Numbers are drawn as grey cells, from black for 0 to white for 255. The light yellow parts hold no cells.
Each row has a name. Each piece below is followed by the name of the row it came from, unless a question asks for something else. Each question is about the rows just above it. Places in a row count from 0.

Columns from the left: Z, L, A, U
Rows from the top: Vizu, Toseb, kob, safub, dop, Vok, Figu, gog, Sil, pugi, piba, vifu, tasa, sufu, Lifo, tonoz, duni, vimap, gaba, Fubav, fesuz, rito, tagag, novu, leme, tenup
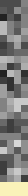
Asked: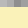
Sil
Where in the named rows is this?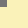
Toseb, 3
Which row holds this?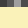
Figu

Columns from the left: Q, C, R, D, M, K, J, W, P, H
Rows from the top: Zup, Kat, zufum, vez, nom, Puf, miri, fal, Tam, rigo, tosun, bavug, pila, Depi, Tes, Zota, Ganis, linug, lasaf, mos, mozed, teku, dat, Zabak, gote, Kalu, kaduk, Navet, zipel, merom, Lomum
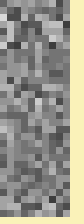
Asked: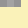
Zup
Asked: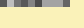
nom
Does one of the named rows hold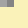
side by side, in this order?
yes
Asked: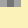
Zabak
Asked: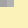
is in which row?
merom
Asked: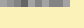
linug

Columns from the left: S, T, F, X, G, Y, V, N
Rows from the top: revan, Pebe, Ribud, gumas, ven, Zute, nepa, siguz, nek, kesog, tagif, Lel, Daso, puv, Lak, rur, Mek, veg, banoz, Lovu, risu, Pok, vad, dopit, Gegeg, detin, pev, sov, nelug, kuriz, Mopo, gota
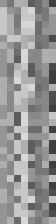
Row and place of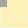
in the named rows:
Zute, 4
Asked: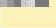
nelug
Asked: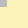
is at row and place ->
Lovu, 7
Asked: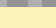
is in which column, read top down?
S
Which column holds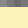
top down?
Y

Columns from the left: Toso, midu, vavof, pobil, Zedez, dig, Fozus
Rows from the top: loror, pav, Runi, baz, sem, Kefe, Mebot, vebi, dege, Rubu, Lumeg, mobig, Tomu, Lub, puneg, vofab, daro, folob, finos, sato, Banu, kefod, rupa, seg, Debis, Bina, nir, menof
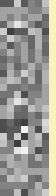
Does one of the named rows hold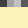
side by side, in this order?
yes
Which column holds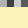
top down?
midu
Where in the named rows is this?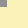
menof, 4

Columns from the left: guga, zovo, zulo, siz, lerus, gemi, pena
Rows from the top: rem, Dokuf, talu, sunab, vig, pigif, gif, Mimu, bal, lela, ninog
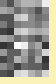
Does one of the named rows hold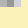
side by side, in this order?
yes
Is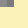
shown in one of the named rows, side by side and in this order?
yes
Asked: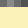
pigif
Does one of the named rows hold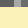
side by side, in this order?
yes

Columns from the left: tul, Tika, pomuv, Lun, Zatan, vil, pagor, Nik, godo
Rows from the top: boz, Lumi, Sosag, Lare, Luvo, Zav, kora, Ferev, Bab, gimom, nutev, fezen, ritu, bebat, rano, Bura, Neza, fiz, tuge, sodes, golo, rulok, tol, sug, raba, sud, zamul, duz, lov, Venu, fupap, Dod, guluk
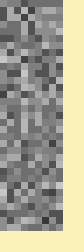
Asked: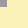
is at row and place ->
fezen, 2
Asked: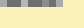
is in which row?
tuge
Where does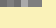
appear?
gimom
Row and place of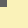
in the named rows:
sud, 0
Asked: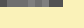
fupap
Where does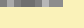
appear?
kora

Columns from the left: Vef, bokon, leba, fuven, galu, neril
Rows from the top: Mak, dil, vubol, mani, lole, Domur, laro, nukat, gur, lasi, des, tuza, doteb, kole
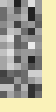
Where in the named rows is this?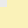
laro, 4
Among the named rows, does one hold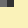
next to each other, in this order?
yes
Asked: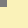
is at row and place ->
kole, 2
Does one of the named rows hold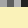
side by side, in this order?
no
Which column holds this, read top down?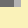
fuven
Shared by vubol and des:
[109]

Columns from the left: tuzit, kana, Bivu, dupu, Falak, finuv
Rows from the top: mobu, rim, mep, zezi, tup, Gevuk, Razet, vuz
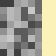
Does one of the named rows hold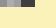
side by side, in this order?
no
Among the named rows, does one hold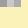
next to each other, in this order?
no
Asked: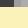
mobu
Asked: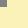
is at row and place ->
mep, 0
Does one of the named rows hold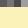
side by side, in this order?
yes

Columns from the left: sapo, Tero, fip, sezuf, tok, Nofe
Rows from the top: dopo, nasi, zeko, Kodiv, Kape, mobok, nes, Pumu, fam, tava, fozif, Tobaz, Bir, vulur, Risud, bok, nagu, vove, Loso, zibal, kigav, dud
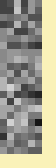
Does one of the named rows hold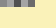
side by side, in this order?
yes
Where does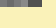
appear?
zeko
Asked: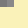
zeko

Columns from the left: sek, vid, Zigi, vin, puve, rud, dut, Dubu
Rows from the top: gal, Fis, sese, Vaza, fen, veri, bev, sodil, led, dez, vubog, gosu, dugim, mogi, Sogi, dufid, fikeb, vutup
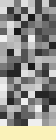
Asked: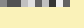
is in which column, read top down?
vin
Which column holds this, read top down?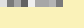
sek

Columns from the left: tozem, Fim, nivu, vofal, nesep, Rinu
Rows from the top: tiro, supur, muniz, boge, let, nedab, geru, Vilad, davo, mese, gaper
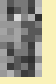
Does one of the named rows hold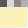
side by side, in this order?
yes
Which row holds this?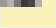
gaper
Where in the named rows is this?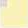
muniz, 2
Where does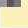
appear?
tiro

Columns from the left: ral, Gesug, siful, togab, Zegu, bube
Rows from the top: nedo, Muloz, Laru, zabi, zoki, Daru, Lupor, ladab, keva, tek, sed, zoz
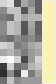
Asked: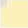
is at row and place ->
nedo, 1
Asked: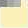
Lupor
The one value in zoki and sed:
[139]
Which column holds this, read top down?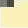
togab
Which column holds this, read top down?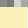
ral
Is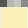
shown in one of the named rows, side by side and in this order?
no
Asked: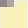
Lupor

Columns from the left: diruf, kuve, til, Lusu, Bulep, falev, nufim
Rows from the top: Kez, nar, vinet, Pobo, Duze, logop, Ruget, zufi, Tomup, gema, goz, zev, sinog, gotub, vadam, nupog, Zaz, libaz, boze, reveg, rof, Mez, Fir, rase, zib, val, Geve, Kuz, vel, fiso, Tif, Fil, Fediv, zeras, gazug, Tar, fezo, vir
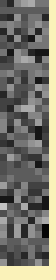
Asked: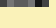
reveg
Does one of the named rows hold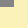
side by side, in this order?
yes
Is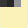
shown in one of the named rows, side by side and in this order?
yes
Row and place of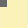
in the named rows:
Mez, 0

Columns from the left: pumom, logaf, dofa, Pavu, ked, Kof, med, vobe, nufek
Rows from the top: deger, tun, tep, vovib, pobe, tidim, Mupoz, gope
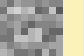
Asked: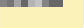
pobe
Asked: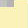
tidim
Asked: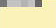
tidim
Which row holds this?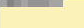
Mupoz
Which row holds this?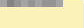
tep

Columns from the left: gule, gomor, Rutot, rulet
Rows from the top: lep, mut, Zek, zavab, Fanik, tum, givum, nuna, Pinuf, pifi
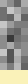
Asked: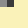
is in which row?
tum
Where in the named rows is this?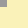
zavab, 1

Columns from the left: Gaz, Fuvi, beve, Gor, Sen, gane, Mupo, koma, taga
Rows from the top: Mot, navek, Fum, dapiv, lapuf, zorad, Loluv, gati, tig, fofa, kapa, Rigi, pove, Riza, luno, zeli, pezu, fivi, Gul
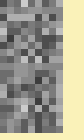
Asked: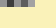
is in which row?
luno
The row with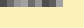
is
Loluv
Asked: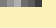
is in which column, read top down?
Fuvi
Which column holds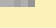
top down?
taga
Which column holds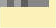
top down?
Sen

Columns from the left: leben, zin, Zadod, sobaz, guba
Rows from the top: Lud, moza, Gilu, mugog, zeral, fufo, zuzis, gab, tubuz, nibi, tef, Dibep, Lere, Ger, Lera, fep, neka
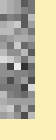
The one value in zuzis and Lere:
[118]
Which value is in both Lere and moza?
[118]
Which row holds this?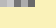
fep
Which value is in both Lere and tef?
[118]

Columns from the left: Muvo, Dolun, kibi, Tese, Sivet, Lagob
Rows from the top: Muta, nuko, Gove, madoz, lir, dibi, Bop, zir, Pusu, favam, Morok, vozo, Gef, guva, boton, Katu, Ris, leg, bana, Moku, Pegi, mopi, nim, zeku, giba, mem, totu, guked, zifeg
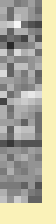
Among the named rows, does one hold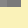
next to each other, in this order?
no
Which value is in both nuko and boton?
[175]
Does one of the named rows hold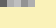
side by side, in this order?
no
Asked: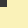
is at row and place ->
Pegi, 1

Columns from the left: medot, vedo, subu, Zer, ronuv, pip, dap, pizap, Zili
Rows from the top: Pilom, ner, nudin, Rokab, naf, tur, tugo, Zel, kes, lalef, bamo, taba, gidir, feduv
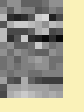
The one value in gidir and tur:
[85]
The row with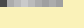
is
feduv

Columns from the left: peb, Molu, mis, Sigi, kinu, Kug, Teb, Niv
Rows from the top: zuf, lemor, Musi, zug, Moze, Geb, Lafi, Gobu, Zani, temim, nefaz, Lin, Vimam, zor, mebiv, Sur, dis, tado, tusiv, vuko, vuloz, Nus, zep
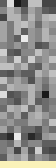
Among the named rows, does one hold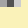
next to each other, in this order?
yes
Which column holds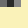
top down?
kinu
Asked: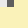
vuko
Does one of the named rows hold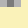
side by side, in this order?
yes
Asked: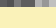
nefaz
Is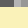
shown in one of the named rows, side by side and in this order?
yes

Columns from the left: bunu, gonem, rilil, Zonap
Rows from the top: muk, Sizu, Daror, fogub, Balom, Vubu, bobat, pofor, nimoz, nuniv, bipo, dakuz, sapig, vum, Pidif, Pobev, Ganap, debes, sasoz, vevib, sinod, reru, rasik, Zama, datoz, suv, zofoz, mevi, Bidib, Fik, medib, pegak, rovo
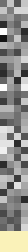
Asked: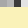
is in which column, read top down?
rilil
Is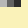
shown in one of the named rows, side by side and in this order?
no
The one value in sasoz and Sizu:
[213]
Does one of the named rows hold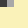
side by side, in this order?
no

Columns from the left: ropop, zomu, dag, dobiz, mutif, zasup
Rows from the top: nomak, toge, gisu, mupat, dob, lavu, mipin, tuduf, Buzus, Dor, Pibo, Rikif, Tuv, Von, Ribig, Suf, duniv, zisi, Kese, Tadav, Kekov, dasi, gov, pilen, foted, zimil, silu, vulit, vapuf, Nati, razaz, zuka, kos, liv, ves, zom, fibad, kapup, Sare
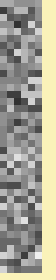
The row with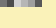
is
tuduf
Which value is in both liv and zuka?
[132]

